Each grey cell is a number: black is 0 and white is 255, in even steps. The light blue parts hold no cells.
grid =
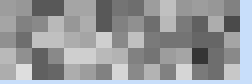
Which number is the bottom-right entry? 200
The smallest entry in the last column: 74
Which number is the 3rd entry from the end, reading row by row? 122
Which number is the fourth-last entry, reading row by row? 214
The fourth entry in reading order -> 88
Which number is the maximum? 222
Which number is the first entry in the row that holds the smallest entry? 185
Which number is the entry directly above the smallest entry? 102
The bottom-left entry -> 173
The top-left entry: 157
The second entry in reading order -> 151
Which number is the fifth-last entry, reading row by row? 129
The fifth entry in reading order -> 165
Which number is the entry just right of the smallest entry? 110
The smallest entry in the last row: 96
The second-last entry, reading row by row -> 110
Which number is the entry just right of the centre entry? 192
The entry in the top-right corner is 129
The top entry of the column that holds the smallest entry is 157
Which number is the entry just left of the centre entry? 207
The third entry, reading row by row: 88

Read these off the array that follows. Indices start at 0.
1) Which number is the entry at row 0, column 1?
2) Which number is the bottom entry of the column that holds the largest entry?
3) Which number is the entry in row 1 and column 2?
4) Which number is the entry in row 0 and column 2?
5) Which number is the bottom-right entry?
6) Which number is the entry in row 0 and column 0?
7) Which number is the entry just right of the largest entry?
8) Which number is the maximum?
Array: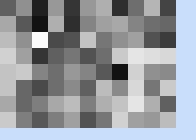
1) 144
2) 88
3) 18
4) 32
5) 188
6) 96
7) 74
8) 251

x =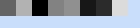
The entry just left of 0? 178
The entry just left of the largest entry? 43

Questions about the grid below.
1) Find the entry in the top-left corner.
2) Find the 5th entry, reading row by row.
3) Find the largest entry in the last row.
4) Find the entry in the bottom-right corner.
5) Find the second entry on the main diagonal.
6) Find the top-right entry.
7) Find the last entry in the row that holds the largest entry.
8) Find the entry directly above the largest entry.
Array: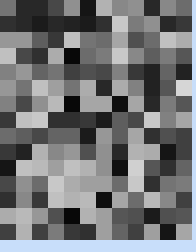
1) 116
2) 144
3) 178
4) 166
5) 40
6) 108
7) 214
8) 34

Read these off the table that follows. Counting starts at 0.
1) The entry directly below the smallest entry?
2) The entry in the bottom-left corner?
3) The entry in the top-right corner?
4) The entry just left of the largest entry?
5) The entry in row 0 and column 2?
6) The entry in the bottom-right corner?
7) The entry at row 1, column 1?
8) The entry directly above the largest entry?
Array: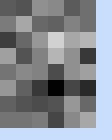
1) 83
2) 116
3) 110
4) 151
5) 143
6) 166
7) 166
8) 97

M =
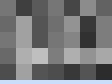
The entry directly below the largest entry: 84
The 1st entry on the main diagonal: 117
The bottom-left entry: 78
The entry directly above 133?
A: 148
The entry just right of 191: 125
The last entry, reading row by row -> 44
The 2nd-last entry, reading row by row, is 84
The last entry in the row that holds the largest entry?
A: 168
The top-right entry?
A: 98
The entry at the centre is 117

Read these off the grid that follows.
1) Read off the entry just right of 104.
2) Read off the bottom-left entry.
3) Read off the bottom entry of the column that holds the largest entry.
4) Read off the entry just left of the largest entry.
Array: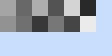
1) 173
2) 146
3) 234
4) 69

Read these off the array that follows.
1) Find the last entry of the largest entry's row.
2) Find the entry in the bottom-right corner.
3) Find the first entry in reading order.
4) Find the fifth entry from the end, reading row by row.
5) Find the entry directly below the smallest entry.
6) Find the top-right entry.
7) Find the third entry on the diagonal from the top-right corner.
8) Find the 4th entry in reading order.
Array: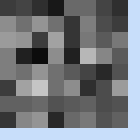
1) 155
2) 97
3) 60
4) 40
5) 148
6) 47
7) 120
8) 24
